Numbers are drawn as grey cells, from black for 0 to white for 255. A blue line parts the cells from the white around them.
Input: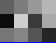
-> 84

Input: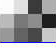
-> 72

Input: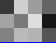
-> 179

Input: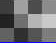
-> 84

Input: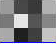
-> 63

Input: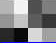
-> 217

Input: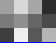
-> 88
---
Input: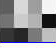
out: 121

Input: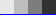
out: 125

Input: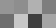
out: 63

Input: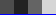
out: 100

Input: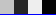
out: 238

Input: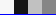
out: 193

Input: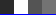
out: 84

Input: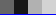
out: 177
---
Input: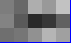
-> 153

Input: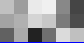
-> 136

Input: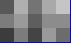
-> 169

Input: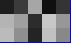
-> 16

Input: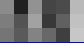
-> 75

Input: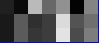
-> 3

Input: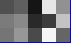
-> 231

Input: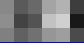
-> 178

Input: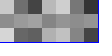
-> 119

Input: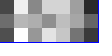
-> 159
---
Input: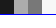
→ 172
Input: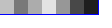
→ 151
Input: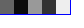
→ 153
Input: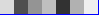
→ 50
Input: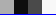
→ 14
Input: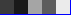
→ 165
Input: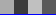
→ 59
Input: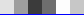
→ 110
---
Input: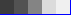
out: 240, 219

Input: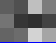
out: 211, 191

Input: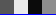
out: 233, 141

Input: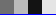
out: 229, 187

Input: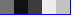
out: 237, 193

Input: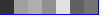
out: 225, 174

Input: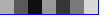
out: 216, 174

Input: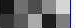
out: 214, 170

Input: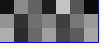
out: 196, 174

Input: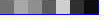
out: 207, 168
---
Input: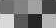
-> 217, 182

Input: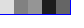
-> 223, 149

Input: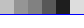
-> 221, 193

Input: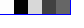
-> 253, 216

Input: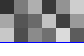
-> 219, 206

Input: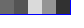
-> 218, 148

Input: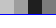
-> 196, 158

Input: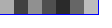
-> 189, 174

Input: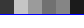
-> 197, 155
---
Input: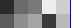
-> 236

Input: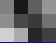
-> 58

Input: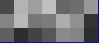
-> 144

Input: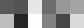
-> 152

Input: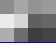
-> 96

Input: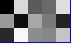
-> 122

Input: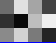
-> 190

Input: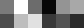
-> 148

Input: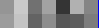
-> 177
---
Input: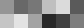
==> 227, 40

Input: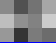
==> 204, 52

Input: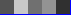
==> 200, 48

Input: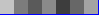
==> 196, 61

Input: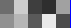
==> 233, 46

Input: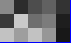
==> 202, 24

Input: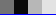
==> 227, 9

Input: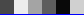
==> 236, 9

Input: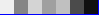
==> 239, 16
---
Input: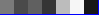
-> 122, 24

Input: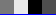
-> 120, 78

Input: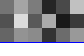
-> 116, 153

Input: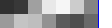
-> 48, 105

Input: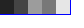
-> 35, 230

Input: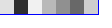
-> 225, 206

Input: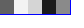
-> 97, 138

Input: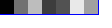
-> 2, 161

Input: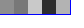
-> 142, 179
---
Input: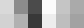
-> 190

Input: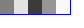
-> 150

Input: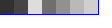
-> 185

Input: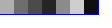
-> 206

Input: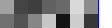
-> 205

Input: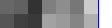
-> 133

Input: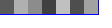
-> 78

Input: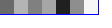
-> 142

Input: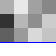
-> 217

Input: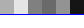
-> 147
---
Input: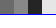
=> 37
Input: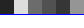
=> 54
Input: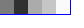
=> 198
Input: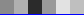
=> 226
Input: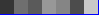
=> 76
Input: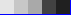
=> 66
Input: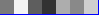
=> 137
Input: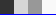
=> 152
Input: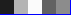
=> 98
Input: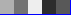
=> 45
